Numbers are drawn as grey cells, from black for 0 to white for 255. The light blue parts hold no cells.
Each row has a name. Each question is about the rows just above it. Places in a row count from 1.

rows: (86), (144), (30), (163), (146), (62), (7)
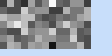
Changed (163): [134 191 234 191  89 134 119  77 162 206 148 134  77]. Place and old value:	9, [148]
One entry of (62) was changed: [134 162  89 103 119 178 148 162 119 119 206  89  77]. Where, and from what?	8, [148]
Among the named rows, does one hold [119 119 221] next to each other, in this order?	no
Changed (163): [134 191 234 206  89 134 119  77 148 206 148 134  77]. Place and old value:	4, [191]
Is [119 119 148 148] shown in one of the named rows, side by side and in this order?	no

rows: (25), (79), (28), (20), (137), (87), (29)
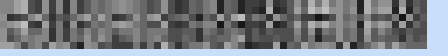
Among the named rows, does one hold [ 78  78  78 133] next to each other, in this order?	yes
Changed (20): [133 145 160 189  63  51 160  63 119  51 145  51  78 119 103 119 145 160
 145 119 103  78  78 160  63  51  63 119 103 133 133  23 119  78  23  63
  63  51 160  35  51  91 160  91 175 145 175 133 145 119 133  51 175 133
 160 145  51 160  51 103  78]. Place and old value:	52, [35]
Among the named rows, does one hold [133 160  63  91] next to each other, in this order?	yes
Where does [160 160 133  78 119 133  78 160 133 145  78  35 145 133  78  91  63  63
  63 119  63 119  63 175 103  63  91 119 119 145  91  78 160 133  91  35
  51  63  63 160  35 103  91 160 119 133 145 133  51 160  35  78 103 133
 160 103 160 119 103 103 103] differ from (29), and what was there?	26, [51]
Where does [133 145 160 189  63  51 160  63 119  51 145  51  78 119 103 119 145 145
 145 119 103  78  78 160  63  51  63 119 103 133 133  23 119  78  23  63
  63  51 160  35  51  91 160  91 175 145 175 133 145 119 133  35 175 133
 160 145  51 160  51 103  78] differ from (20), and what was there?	18, [160]
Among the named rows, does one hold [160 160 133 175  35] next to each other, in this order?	no
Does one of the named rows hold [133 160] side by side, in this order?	yes

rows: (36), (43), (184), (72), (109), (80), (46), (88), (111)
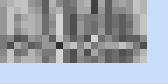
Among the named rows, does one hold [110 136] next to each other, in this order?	yes
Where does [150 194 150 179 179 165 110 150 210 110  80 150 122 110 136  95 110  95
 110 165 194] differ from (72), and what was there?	8, [136]
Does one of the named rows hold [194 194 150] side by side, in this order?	yes
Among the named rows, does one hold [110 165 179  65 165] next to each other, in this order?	no

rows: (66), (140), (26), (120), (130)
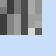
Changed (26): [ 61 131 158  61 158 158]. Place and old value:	4, [76]
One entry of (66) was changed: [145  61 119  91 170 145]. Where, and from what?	4, [76]
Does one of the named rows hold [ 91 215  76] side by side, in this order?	no
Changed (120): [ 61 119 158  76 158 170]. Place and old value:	2, [131]
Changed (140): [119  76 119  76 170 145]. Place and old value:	2, [61]
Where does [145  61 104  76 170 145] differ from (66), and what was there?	3, [119]
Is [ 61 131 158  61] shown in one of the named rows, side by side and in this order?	no

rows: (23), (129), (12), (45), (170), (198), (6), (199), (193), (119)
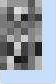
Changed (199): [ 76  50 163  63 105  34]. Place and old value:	3, [177]
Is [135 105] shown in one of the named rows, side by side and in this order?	yes
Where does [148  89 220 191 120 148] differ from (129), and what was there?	5, [105]
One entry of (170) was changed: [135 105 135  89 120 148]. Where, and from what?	5, [135]
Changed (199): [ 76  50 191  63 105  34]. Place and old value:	3, [177]
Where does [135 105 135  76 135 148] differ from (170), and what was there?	4, [89]

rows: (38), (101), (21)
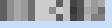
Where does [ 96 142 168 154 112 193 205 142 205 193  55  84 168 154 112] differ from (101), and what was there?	6, [205]
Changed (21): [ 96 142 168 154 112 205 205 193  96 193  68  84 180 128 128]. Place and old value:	8, [205]
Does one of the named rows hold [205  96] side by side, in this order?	yes
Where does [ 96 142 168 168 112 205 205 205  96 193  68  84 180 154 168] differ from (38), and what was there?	4, [154]
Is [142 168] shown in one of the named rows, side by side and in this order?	yes

